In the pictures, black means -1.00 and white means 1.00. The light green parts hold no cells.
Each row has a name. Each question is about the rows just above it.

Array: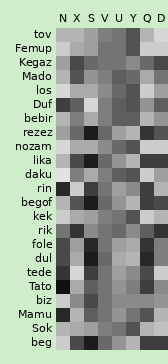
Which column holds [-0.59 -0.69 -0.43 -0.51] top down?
Q
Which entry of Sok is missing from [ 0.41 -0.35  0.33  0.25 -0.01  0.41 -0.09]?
[0.51]
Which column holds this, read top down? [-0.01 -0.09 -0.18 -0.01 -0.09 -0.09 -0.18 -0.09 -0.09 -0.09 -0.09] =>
V

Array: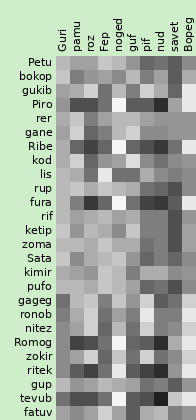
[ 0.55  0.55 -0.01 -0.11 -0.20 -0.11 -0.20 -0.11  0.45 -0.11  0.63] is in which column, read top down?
Fep
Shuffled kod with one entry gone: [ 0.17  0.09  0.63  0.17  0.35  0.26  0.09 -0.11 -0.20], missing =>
[0.73]

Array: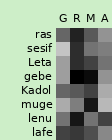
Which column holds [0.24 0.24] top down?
G
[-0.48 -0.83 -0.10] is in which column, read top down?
M
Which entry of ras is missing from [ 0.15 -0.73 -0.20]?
[-0.30]
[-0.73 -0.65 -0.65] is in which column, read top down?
R
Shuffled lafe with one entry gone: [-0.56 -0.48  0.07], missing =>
[-0.38]

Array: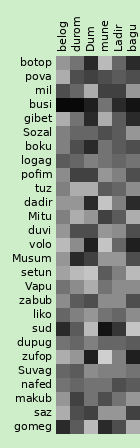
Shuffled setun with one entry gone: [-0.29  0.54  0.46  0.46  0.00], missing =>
[0.27]
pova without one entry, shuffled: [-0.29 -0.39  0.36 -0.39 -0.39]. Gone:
[-0.49]
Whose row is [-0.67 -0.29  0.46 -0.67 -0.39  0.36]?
gomeg
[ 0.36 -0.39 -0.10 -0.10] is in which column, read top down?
mune
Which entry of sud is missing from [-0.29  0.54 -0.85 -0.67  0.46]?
[-0.58]
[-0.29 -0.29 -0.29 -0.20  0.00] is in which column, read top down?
Ladir

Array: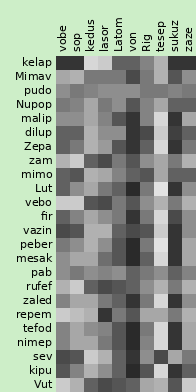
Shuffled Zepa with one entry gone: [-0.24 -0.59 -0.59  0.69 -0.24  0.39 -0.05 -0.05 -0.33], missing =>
[0.21]
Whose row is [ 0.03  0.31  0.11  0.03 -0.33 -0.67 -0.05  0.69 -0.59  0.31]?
tefod
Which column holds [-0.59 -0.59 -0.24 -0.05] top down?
sukuz
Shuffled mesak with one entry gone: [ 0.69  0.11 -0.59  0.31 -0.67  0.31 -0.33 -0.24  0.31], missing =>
[-0.14]
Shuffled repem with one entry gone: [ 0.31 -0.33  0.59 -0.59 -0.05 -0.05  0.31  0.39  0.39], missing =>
[0.49]
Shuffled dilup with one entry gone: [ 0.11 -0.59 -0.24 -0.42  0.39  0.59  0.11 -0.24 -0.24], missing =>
[-0.50]

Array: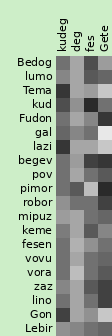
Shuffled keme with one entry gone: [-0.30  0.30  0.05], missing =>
[-0.03]
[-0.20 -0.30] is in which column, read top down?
Gete

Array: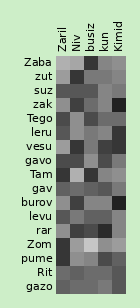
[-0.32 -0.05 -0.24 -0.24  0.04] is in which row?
levu
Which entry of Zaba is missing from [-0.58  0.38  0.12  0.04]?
[0.30]

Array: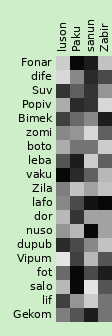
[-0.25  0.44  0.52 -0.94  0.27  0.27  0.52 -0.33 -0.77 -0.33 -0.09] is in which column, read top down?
Zabir
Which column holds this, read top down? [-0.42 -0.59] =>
Paku
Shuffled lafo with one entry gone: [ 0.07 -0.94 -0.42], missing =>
[-0.85]

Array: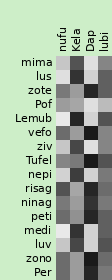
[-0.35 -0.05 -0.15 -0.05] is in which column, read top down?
lubi
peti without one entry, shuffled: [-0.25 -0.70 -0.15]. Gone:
[0.14]
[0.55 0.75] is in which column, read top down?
nufu
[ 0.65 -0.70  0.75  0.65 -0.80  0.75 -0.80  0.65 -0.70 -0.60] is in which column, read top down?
Dap

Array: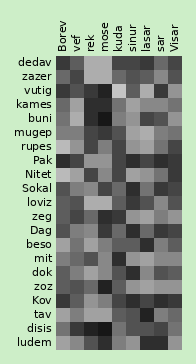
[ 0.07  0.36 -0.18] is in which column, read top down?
rek
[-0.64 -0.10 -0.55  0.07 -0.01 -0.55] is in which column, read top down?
sar

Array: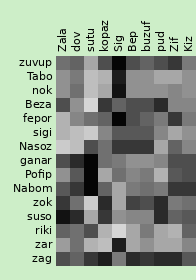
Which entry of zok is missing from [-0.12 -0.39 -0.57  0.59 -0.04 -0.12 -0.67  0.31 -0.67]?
[-0.48]
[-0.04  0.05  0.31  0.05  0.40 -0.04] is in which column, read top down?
pud
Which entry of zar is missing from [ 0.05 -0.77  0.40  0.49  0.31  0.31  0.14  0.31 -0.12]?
[0.22]

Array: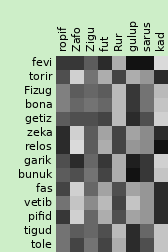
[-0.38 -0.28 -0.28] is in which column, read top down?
Zigu
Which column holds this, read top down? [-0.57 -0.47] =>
fut
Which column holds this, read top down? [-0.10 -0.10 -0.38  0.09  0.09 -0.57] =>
sarus
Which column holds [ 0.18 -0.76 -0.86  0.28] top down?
gulup
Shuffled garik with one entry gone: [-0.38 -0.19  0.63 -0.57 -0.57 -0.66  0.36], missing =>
[-0.76]
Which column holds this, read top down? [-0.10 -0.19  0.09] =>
Zigu

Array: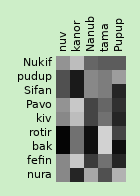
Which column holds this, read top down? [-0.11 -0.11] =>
kanor
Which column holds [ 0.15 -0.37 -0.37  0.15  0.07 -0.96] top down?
nuv
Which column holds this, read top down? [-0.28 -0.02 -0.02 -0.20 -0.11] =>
tama
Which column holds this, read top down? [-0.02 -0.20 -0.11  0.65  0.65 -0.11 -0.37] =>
tama
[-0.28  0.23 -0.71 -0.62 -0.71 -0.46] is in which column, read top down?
Pupup

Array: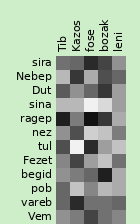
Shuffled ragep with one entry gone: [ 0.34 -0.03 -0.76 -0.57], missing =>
[-0.86]
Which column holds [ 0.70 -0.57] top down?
bozak
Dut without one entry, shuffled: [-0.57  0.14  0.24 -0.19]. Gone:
[-0.29]
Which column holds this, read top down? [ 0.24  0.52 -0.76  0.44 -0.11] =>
bozak
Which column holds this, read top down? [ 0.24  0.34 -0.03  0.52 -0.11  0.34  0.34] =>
leni
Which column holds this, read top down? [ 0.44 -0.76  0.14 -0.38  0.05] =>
Tib

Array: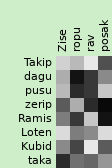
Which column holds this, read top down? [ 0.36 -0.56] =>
ropu
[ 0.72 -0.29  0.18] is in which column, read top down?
posak
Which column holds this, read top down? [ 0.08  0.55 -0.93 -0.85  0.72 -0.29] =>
posak
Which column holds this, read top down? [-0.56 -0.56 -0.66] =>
rav

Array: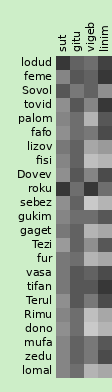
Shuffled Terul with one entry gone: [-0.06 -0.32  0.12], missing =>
[-0.41]
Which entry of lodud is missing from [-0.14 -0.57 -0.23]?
[-0.49]
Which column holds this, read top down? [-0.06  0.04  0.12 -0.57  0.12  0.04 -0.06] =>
sut

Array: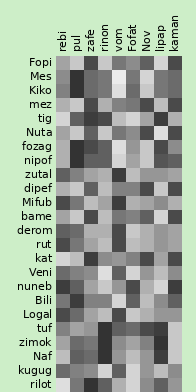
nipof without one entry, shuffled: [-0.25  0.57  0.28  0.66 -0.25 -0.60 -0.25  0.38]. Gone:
[-0.33]
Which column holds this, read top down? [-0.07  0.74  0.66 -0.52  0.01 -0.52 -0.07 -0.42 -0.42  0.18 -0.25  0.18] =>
vom
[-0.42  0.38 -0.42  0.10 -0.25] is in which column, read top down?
kaman

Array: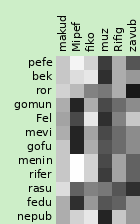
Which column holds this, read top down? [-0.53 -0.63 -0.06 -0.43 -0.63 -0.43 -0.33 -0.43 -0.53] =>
muz
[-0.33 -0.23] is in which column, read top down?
Rifig
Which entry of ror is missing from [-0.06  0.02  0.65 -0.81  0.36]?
[0.46]
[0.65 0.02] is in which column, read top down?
fiko
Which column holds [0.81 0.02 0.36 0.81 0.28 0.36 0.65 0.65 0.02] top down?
fiko

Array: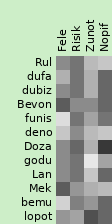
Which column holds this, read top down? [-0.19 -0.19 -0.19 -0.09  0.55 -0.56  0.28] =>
Nopif
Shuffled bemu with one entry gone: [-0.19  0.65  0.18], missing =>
[0.00]
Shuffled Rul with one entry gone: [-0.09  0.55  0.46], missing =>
[0.09]

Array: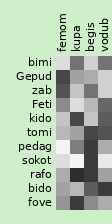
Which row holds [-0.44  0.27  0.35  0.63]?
Gepud
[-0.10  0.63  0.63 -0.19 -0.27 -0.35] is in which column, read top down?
vodub
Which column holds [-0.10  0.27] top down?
kupa
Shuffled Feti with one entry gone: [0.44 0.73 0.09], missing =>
[-0.19]
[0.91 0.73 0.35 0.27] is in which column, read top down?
femom
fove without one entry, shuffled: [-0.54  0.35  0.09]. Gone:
[0.17]
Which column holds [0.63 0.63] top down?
vodub

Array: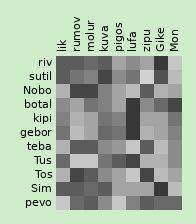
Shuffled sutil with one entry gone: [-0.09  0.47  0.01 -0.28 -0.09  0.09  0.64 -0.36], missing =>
[-0.46]
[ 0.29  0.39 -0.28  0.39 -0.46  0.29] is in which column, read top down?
zipu
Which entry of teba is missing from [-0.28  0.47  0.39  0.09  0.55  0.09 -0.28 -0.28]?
[0.19]
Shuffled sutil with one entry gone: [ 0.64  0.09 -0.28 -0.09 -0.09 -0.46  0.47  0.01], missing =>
[-0.36]
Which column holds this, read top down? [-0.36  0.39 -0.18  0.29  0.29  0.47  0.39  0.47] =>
Gike

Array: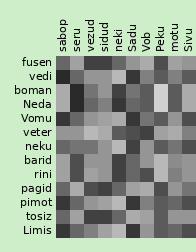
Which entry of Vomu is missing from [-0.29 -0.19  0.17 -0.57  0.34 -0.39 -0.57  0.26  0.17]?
[-0.09]
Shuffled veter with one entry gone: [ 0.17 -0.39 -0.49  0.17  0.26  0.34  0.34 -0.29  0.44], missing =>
[0.00]
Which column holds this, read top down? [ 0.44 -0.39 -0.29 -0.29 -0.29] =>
Peku
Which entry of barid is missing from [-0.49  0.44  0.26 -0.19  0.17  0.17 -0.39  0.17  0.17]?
[0.09]
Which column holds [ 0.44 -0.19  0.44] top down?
neki

